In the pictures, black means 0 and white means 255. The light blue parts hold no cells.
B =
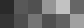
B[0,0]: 42
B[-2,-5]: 88
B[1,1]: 78

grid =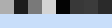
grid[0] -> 174
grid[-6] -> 121
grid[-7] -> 28
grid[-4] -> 3

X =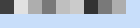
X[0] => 63
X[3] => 121
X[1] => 225
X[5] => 203

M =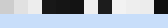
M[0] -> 205
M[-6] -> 239
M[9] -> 238

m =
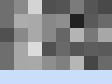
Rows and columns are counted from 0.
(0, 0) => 111
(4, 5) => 182
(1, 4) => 142
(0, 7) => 73
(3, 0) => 110
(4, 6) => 70
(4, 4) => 128
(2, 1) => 137
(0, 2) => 212
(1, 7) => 106
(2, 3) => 136
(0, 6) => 85

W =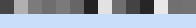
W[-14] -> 69
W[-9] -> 102
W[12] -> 112
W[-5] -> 67

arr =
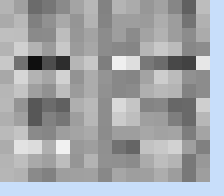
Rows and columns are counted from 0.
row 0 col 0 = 180
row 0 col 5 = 164
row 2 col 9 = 139
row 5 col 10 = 163
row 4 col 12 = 72
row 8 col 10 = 159
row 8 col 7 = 141
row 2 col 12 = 157
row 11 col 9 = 139
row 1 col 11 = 173
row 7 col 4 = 96
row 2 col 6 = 163
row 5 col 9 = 133
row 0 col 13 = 96
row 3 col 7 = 140
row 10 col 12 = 210
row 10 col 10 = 194
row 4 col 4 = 45
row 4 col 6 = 199
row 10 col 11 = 200
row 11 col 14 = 152
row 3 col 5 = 155
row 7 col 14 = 207
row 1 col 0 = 170
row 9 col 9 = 158
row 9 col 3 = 134
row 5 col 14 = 140
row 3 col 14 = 140
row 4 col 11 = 108
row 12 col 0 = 182
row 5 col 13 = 145
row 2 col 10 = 163
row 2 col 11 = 178
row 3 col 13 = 135
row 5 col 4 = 210
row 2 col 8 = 158
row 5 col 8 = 136

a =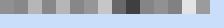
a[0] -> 144
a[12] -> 129
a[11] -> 145
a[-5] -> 133

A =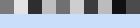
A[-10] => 122
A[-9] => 227
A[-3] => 188

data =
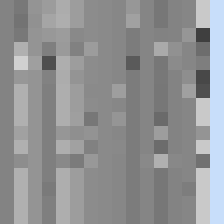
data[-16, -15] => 131
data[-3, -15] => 131
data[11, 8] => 135
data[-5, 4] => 137
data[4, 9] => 90
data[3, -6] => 124
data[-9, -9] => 140
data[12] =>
[131, 176, 148, 127, 174, 157, 140, 138, 135, 124, 133, 119, 131, 134, 201]
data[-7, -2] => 134
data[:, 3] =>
[156, 165, 152, 127, 78, 130, 127, 127, 127, 127, 127, 127, 127, 122, 127, 127]
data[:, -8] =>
[138, 138, 138, 138, 138, 138, 138, 138, 138, 138, 138, 138, 138, 138, 138, 138]
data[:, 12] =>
[131, 131, 131, 145, 139, 131, 131, 131, 131, 131, 131, 136, 131, 131, 131, 131]
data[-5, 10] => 137
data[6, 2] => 148
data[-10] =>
[131, 176, 148, 127, 174, 157, 138, 138, 158, 124, 133, 119, 131, 160, 79]
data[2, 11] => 130
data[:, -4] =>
[119, 119, 130, 170, 119, 120, 119, 119, 106, 157, 108, 176, 119, 119, 119, 119]
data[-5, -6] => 124
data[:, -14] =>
[120, 115, 120, 176, 208, 151, 176, 176, 176, 161, 176, 141, 176, 176, 176, 176]
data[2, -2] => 150
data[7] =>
[131, 176, 148, 127, 174, 157, 140, 138, 135, 124, 133, 119, 131, 134, 201]
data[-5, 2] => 148
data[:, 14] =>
[201, 201, 63, 109, 126, 72, 79, 201, 201, 148, 201, 113, 201, 201, 201, 201]
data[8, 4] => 174
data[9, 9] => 124
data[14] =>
[131, 176, 148, 127, 174, 157, 140, 138, 135, 124, 133, 119, 131, 134, 201]
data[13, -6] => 124
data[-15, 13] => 134
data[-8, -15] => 131
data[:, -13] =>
[148, 145, 148, 148, 159, 148, 148, 148, 148, 148, 148, 148, 148, 148, 148, 148]
